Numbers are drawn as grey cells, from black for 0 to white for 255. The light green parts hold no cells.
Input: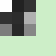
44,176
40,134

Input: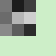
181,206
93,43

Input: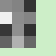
140,132
143,48

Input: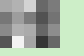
157,123
177,171

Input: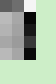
167,6
162,23

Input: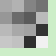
107,90
168,162
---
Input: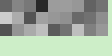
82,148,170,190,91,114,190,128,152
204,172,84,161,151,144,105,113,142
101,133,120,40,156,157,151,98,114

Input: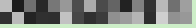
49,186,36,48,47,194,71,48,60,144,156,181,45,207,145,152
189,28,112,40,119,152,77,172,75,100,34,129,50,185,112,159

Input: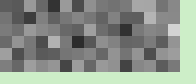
126,103,158,138,149,69,156,103,153,145,67,135,142,92,121
159,79,119,90,94,117,122,133,103,147,116,148,78,147,157
106,147,120,77,178,121,44,87,143,130,101,103,123,93,148
123,111,153,137,128,104,97,159,109,93,49,121,134,129,211
116,86,61,128,97,119,133,119,99,130,95,94,180,138,137
93,89,153,104,51,154,76,144,120,114,122,167,166,116,136

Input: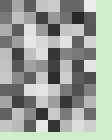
197,185,92,232,52,183,220,206
97,193,136,49,201,121,200,106
163,64,98,202,157,54,113,183
99,96,222,228,201,120,81,129
199,138,94,199,44,206,92,78
194,88,162,144,65,193,72,228
190,63,193,222,54,131,120,107
112,157,230,216,190,226,97,211
172,92,224,153,50,197,202,88
120,192,161,66,152,112,41,89
101,167,93,197,203,101,103,236

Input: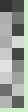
180,93
108,194
204,161
225,132
201,68
171,217
180,69
174,117
51,71

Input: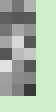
157,128,56
160,138,132
224,146,86
86,187,199
165,215,87
116,167,144
95,88,90
156,117,177
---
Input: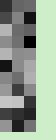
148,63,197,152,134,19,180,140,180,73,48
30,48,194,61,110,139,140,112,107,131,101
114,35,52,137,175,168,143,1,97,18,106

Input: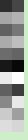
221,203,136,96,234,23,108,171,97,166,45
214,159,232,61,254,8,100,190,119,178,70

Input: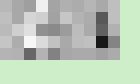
180,197,186,191,184
178,173,207,168,168
103,247,223,213,159
179,219,144,207,240
130,193,138,162,164
167,169,156,198,176
170,189,188,179,172
170,192,170,172,182
161,24,97,88,169
171,132,177,191,191

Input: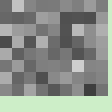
136,172,118,170,75,182,103,108
110,101,155,96,171,156,98,194
163,120,103,119,85,149,105,133
115,79,127,128,176,115,159,121
87,137,129,103,108,133,150,122
112,154,123,119,80,82,80,138
142,133,206,83,101,185,82,127
62,124,133,104,141,142,79,155
115,132,135,155,158,175,152,125

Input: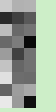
233,99,224,195,156,105,189,42,203
154,157,109,102,65,124,105,64,177
15,169,107,113,114,9,116,89,179

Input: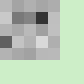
179,96,180,201,185
168,195,169,121,164
162,179,185,131,176
184,217,160,51,166
185,175,192,191,173
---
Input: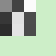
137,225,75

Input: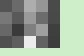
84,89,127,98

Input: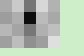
171,174,119,158

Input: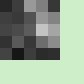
39,57,92,109,46

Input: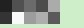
33,249

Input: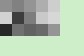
143,61,98
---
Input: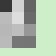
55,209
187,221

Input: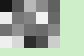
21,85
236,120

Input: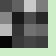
71,97
134,25

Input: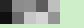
36,140
15,107

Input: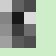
206,98
132,23

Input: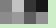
126,194
140,154

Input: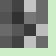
90,66
82,49

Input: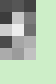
78,86
60,198
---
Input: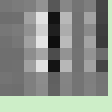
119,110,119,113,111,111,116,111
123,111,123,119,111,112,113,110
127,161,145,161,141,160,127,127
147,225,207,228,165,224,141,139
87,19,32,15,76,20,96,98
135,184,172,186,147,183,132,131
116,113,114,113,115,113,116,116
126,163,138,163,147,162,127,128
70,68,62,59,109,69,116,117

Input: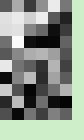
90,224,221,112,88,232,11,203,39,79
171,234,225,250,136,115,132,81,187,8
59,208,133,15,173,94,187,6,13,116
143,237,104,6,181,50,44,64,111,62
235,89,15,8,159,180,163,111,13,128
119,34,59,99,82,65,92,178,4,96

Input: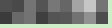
79,59
73,105
116,115
84,63
119,84
102,87
164,114
198,145
116,76

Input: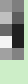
155,192,104,244,161
126,93,32,32,130

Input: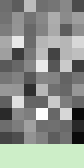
110,114,124,169,159,89,118,152,96,41,109,68
92,147,149,233,59,103,129,150,224,136,125,78
188,115,104,107,120,135,88,47,101,126,161,147
111,136,131,181,189,233,134,184,100,254,110,128
117,173,170,191,67,86,131,112,202,103,112,93
136,139,92,182,182,202,99,103,126,215,105,112
75,158,142,216,191,61,115,151,102,11,40,11

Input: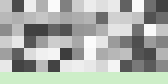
199,184,140,206,159,232
75,175,189,231,94,67
237,186,65,86,220,77
176,197,64,157,240,187
250,183,101,205,244,67
128,166,81,198,61,233
205,173,149,168,141,238
236,180,152,251,247,232
223,105,177,230,171,215
234,209,228,155,183,244
97,206,227,116,191,84
249,195,113,78,84,121
110,82,249,155,73,91
65,107,198,130,180,136

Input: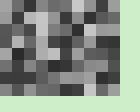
163,154,86,85,165,113,61,132
109,61,108,178,43,63,60,85
54,182,72,104,75,133,61,145
133,197,196,170,173,96,92,107
107,149,125,69,190,47,117,103
115,58,107,53,67,54,151,55
200,140,48,97,158,103,147,63
146,51,197,152,93,137,159,197
63,89,153,57,89,141,49,105
157,105,156,53,70,81,63,157
